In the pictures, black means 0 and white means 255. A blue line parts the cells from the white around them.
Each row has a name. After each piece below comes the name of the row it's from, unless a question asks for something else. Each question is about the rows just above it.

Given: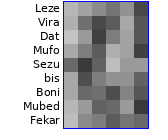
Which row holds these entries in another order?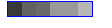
Mubed
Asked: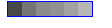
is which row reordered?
Leze

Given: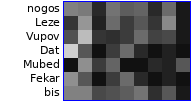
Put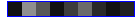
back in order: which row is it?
Fekar
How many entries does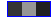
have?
3
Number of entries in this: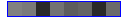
8

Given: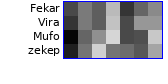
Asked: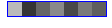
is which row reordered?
Fekar
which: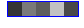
Vira
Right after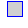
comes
[116]
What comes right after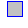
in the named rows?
[73]
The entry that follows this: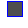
[200]

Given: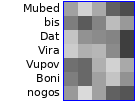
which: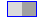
nogos
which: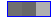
Vupov

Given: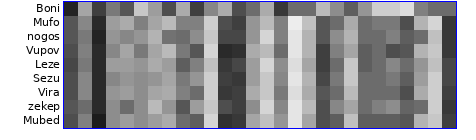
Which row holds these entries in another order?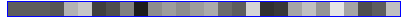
Mubed
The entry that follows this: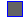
[108]
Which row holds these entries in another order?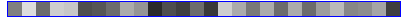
Vira
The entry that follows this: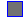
[108]
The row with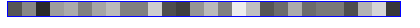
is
Mufo

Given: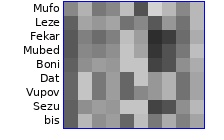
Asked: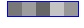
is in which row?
Dat
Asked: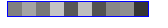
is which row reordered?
Mubed

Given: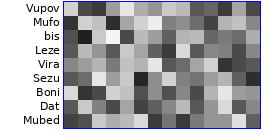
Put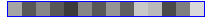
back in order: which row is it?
Leze
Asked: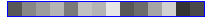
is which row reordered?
Vira
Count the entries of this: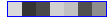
7

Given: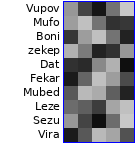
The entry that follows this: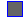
[192]
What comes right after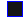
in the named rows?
[115]
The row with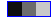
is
Sezu

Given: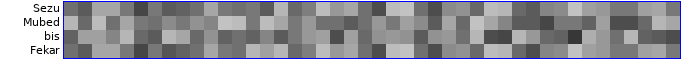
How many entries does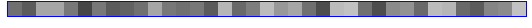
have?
37
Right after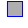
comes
[152]
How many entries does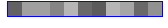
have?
11
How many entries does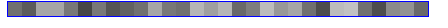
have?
30
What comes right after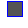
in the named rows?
[98]
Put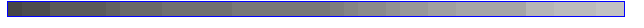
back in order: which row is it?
Sezu
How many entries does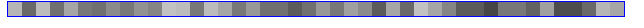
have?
44

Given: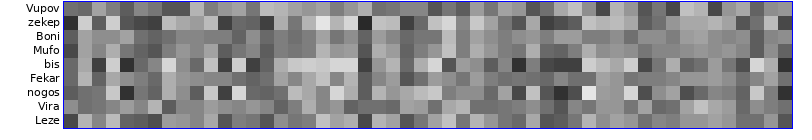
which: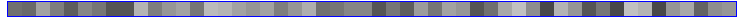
Vupov
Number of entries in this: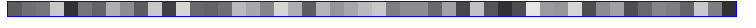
52
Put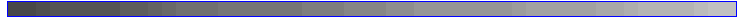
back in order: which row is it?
Leze
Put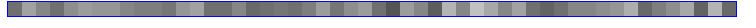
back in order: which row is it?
Fekar
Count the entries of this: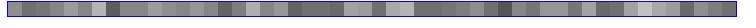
52

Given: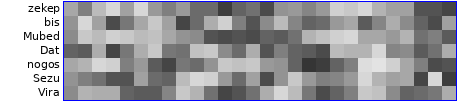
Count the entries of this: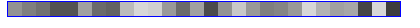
28
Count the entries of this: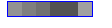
6
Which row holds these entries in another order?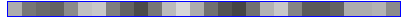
Vira
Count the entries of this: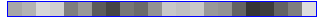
22
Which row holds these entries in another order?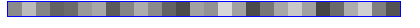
bis
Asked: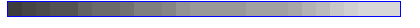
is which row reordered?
zekep

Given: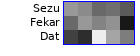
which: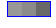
Sezu
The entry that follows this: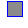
[105]

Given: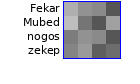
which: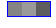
zekep
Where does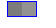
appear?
nogos

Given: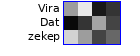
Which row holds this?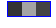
Dat
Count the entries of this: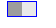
2
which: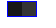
Vira
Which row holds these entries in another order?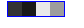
Vira

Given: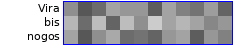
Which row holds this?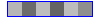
bis
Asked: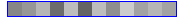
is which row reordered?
bis
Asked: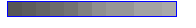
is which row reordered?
nogos
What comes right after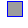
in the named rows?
[100]
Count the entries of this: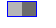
2
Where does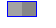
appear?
bis

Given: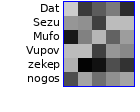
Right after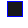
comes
[129]
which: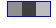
Sezu
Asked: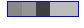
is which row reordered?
Vupov

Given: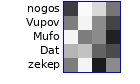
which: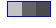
Dat
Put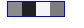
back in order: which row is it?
Mufo
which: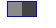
Vupov
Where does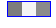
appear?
Vupov
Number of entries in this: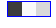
3
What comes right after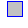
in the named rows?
[99]

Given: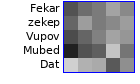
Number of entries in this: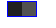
2
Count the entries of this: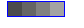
4
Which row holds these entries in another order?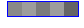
zekep

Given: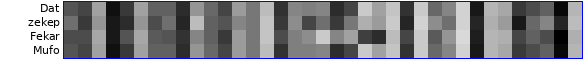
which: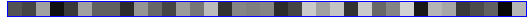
Dat
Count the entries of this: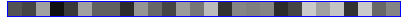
28
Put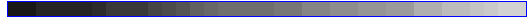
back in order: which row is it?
zekep
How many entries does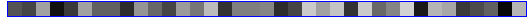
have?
37
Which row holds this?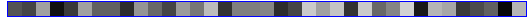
Mufo
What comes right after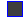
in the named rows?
[44]
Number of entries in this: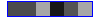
6

